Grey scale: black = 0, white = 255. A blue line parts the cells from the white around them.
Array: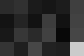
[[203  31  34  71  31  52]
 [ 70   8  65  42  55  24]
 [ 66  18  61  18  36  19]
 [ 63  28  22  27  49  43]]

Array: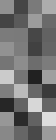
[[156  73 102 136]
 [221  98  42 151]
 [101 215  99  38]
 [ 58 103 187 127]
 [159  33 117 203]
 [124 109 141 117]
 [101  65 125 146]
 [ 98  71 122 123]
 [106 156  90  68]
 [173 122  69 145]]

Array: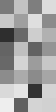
[[209 212  96 238]
 [212  50 228 217]
 [166 139 171 140]
 [199 156 212 104]
 [148  98 191 100]
 [177 206 105  46]
 [139 223 159 200]
 [220 126 194 122]]

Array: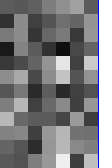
[[191  62 238 153 126  82  89]
 [127 137 183 150  44  85 101]
 [112 114 182 152  63 135 130]
 [ 61 154  69  91  92 104 183]
 [151  63 138 105  64 182 126]
 [ 82  64  41  93  42 120  86]
 [147  84 195 141  73 169 141]
 [202  64 230 148  99  75  56]
 [101  72  15  50  91 131  25]
 [151  56 121 103  53 140 121]
 [148 101 111  84  64 140  50]
 [ 91 161 144 125  96  88  92]]

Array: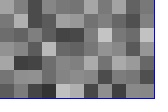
[[135 137  64 143  71 175 192  51  69 124  92]
 [ 79 119 125  76 135 140 132 109 145 143 117]
 [103 154 170 115 171 128 134 110  68  63 166]
 [150  89 136 147 119  98 104 185  92 133 146]
 [194 108 120 196 126  72  68  93 127  99 109]
 [129  80 103 128 114 152 160  91  75 176 120]
 [120  98 163 121 166 116 120 134  75 127 163]]

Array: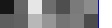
[[ 76 125 116 150 184  98  94]
 [140 122  78 109 230 102  22]]

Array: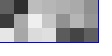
[[ 95  68  91 223 219 167 230]
 [150 181 145 198 239 170  59]
 [144 170 176 182 189  46  97]]
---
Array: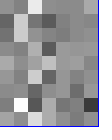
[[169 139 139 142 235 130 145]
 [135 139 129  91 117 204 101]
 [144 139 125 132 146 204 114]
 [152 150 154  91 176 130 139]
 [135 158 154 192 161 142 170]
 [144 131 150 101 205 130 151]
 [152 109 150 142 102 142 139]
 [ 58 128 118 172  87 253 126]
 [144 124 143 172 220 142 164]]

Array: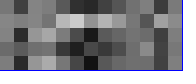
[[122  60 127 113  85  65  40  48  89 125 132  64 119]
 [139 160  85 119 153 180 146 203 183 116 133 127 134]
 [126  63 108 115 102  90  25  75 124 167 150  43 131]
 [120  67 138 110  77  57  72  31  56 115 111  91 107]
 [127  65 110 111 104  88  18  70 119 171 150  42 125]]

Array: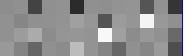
[[ 53 145  85 148 147 143 144  43 146 144  67 144 141]
 [144 152 244 149 155  84 150 160 147 145 144 134 145]
 [105 145 152 140 160 248 147 150 149 140 171 156 145]
 [ 78 154 135 144 103 132 147 188 140 144 101 132 153]]

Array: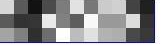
[[ 32  67 208 203 120 226 124  75  18  90 214]
 [ 50 220 153 153 248  93 129 233  54  51  90]
 [ 57  73 174 178 225 188 255 110  47 128 164]]

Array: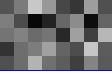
[[ 80 158  54  71 152 200 123  84]
 [101  13 140 103  35   8  76 126]
 [183  63 160  40 117 107 130 116]
 [ 92 198  77 100 161 125 110  51]
 [ 90 132  63  93 112 179 109  80]]

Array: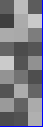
[[ 92 188  95]
 [201 171  63]
 [125 169 171]
 [ 85  76 101]
 [145  84 203]
 [ 78 115 147]
 [101 172  83]
 [171  99 154]
 [176  82  77]]

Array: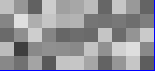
[[100 153 198 102 187 167 160 205  97 150 193]
 [126 110 120 115 117 179 176 197 174 223 133]
 [202 148 108 197 106 109 102 133 206 143 106]
 [137 222 209 145 195 137 142 144 137  62 188]
 [ 93 198 150  99 166 198 196  89 164 113 136]]
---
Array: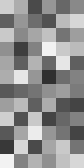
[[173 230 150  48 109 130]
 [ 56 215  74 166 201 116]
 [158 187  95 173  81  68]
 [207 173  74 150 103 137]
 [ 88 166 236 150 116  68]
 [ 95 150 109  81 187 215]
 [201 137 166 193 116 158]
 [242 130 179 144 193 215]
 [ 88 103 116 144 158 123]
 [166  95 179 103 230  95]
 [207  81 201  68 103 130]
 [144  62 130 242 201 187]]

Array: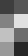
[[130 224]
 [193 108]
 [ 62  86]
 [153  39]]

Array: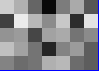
[[ 64 235 184 139 200  44 227]
 [206 176 101   9 124 170  86]
 [192 162 116  37 131 155  93]
 [147 155  70 162 170 116 139]
 [131 108 116 176 184 108  93]]

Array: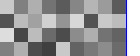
[[ 83 188 161 209 148 215  83 201 188]
 [128 175  76  63 201  99 121 140 107]
 [201 128 175 115  91 134 181 155  91]
 [221  70 188 107  76 140 175 115  99]]

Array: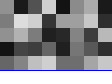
[[124 221 207  53 159 159 199  46]
 [145 178 124  32  40 132  61 185]
 [102 132 191 207 110 110 165 199]
 [ 19  68  61 102  32 118  88  46]
 [145  26  82 207  19 139 171  26]]

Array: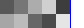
[[166 187 103  75 229]
 [ 88 118 172 208  61]]

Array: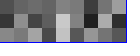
[[ 54 143  68  94 201 130  32 172  46]
 [136 122 164  74 194  87 150 116  87]
 [ 80 100 108 100 130 122  61 116 158]]
